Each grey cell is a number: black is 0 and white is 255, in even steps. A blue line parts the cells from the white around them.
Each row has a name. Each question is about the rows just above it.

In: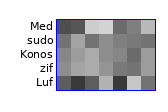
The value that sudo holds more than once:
[115]
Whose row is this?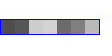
Med

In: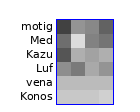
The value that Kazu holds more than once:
[175]
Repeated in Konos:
[200]
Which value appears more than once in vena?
[187]

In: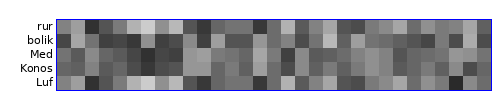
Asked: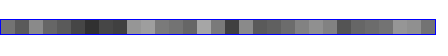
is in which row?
Med
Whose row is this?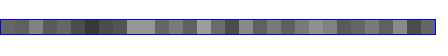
Konos

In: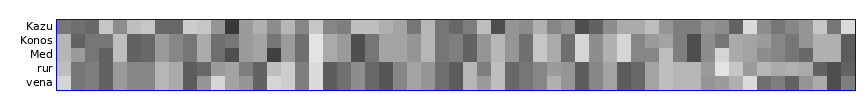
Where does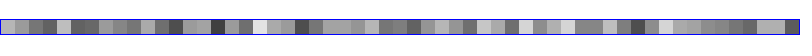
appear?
Med
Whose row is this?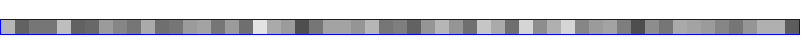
Konos
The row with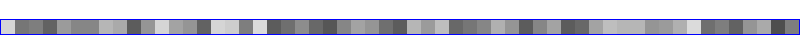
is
vena
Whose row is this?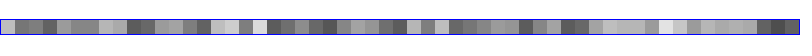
rur
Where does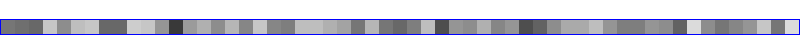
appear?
Kazu

